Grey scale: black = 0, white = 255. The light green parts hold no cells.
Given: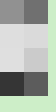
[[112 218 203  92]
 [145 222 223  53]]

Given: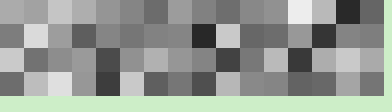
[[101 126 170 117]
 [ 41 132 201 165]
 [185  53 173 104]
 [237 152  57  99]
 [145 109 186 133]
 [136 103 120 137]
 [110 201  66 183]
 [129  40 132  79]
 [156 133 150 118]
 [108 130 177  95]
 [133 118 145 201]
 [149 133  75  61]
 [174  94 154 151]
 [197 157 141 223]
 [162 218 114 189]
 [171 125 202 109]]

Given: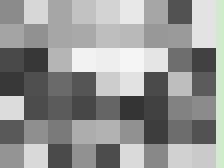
[[227 227  65  90 138  81 202]
 [ 81 153 110 190 130 108 209]
 [166 152 228  74  65  61 136]
 [231 185 245 225  52 145 218]
 [211 189 237 205 101 178  75]
 [194 169 242  84  71 173 145]
 [165 166 181 105  91 122  74]
 [215 145  54  78  75 143 217]
 [138 164  72  56 220  89 147]]

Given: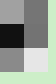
[[117 115 230]
 [161  17 138]]

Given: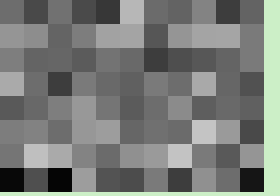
[[ 98 121 123  81  97  71 148  22]
 [ 62 166 100 102 106 155  89 109]
 [132 163  86 169  94 197 120 145]
 [ 98 148  77 109 139 108 193  63]
 [108  85  63 123 110 112 154 121]
 [184 163 105  97  90 102 144  76]
 [ 55 161 115 105 117 158 108  83]
 [ 74 124  91 123 153 150 132 158]
 [113  99 101  63 127 109 171   5]
 [ 71 142  99 110 104 129 191  80]
 [110 148 126 172  89 124 117   8]]

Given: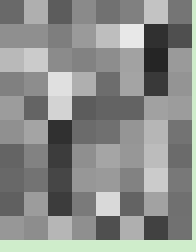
[[118  80 154 147 156 115 106 119 111 114]
 [194  50  36  55 159 182 187 202 162  65]
 [129 233 162 165  98 150 152 130  99 174]
 [114 190 141 108  98 112 167 154 218  79]
 [136 153 130 175  92 107 142 151 122 143]
 [ 91 125 139 223 210  50  59  68  59 181]
 [175 143 202 140 100 164 131 116 156 140]
 [105 143 185 129 156 144 101 103  97 152]]
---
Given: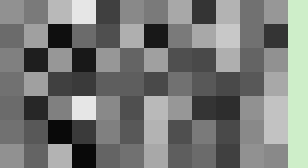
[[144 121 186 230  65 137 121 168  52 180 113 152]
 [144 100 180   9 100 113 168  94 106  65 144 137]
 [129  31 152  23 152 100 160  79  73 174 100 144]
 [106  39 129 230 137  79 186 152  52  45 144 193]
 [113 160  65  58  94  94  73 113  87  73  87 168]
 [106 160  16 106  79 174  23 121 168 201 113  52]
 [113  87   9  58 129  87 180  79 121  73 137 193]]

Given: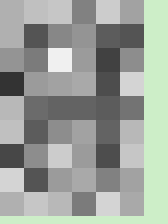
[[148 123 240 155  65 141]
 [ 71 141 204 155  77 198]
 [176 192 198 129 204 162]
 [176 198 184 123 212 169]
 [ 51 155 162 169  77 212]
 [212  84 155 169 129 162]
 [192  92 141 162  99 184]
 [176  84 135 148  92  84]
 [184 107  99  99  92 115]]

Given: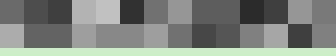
[[172  99  99 158 136 136 158 113  71  85 128 166  63 128]
 [106  77  63 179 193  49 113 150  93  93  43  63 150 121]]

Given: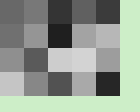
[[143  90 205 211 157]
 [197 135  82 169  38]
 [104 120  52  96  59]
 [112 149  31 163 183]]

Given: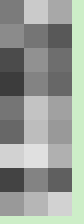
[[153 182 210]
 [210 224 176]
 [123 202 168]
 [117 195 161]
 [103 189 153]
 [ 75 145 110]
 [ 60 131 103]
 [ 67 131  95]
 [139 117  88]]

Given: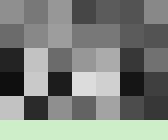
[[107 136 157 120 120  91  83]
 [143 120 151  70  91  83 136]
 [194  42 143  99 163  76  55]
 [ 35 194 107 151 171  55 113]
 [ 15 201  28 220 208  21  63]]

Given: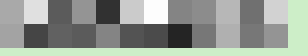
[[163  69  97  91 132  83  75  36 119 176 119 148]
 [169 224  91 148  49 203 253 132 140 183 112 210]]
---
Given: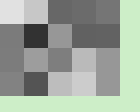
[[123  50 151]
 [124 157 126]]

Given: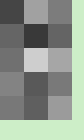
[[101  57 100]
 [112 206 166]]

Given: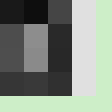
[[ 77 141  41]
 [ 78 138  40]]

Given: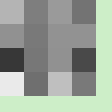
[[145 121 146]
 [ 55 119 145]]

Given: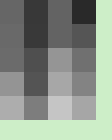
[[105  57  99]
 [107  79 149]]

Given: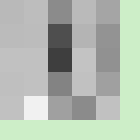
[[187 188  78]
 [193 193  62]]

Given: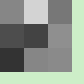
[[ 77  67 143]
 [ 51 134 138]]

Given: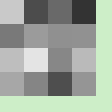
[[121 155 144]
 [190 228 135]]

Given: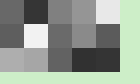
[[ 94 242 106]
 [174 166  98]]
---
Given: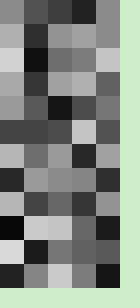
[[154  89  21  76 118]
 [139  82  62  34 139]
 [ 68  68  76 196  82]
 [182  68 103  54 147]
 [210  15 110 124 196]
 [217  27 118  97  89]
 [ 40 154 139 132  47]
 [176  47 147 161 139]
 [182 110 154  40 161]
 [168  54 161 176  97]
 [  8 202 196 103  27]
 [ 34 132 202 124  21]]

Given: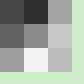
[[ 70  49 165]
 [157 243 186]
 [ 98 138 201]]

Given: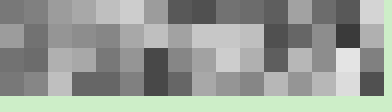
[[156 114 149 141 134 168 191 162 199 199 191  80 102 141  58 176]
 [120 128 156 168 191 205 156  88  80 114 108  94 162 108  88 212]
 [114 108 176 168 120 149  72 134 162 205 176  94 183 141 228 128]
 [120 134 191 102 102 128  72 102 168 149 134 183 149 183 220  80]]

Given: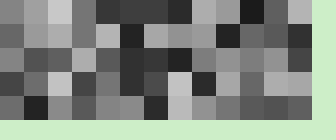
[[132  82  95 173  89  49  55  35 125 146 125 146  69]
 [109  35 138  89 132 138  43 186 146 117  89  82  95]
 [103 154 173 117 180  35 167 146 154  35 103  89  49]
 [ 69 109 194  69 117  49  75 194  43 167 103 173 167]
 [132 160 200 117  55  62  62  43 173 154  27  95 180]]

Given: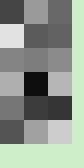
[[118  60  52]
 [226  91  98]
 [ 68 154 104]
 [131 125 139]
 [176  14 182]
 [ 84 162 205]]

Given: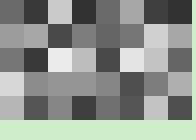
[[155 167  72 125  99 117 208 167]
 [181  86 132  64 111  86 196  78]
 [215 140 147 147 132  78 125 175]
 [105  56 202  48 105 167  64  48]
 [117  56 236 188  72 228 196  99]]

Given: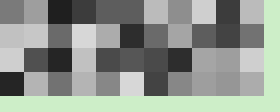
[[122 158  31  60  93  93 187 142 207  60 187]
 [207  80  37 193  74  86  74  45 165 158 207]
 [193 199 106 215 172  45 106 165  93  67 114]
 [ 37 180 114 180 135 215  67 135 158 150 172]]

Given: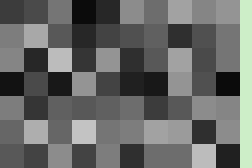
[[ 18  74  24 148  67  32  24 148  80  11]
 [125 168  88  39  67  80  96  47  80 117]
 [125  53  96  88  96 109  60  88 140 133]
 [102 174 102 195 117 125 162 155  47 140]
 [ 60  74 117  11  39 140 109 162 133 148]
 [ 88  67 140  67 125  47 109 109 188  32]
 [133  39 188  53 148  47  88 162  74 117]]
